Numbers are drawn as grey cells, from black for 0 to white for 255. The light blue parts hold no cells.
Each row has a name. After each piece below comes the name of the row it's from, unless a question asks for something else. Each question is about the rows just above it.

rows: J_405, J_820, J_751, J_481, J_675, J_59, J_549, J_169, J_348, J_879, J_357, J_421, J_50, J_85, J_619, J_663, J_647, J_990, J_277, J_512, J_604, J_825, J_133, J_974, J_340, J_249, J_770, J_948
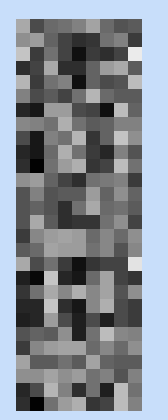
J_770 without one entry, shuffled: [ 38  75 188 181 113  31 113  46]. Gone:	[129]
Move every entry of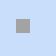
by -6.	[157]
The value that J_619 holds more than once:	[53]
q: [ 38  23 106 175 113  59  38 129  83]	J_879
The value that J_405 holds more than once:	[106]
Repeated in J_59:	[91]
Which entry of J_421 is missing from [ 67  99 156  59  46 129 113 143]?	[121]

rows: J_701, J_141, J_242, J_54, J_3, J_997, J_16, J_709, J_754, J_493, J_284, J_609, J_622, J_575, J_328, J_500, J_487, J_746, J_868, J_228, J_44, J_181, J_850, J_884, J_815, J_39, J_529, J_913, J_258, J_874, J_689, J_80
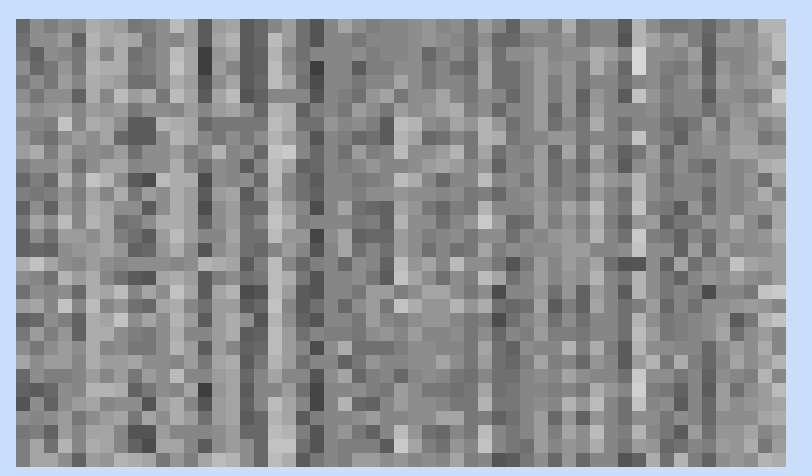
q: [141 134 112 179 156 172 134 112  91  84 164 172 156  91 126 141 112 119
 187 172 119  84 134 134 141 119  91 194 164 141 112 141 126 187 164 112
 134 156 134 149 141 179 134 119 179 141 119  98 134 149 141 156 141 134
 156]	J_868
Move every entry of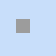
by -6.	[150]

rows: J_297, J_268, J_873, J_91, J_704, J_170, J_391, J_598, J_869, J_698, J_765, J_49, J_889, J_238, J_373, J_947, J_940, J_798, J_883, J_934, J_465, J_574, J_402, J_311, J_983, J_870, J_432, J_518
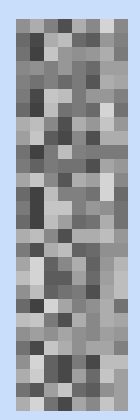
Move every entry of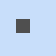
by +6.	[85]
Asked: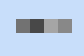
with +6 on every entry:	[120  78 171 142]
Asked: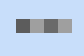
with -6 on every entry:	[ 86 153 100 153]
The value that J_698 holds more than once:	[122]
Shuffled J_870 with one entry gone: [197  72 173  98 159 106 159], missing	[204]
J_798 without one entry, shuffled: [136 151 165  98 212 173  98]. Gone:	[181]

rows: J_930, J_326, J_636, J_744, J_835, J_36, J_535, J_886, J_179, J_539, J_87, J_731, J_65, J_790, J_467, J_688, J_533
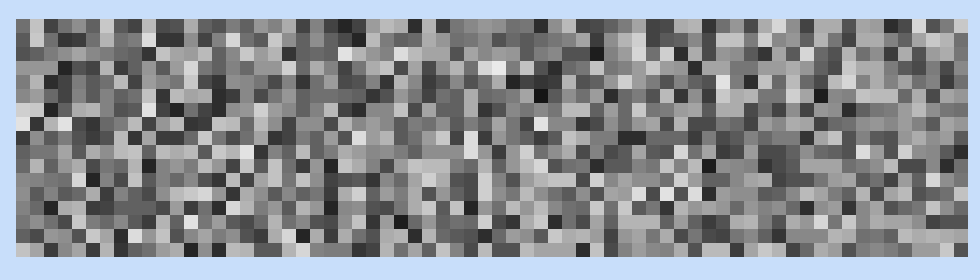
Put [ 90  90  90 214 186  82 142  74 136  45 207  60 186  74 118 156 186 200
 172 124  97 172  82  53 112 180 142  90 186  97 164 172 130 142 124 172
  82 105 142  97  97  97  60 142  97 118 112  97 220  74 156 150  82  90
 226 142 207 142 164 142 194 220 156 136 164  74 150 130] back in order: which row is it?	J_65
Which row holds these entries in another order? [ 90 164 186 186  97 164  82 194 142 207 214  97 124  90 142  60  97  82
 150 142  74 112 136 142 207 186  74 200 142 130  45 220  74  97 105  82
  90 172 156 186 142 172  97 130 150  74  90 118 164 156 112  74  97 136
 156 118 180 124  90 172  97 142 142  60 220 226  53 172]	J_539
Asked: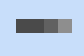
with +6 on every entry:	[ 80  80 103 148]
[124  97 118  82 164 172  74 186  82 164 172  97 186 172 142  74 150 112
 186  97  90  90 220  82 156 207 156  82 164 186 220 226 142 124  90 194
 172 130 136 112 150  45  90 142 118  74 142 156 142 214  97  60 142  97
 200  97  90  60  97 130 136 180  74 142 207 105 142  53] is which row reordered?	J_65

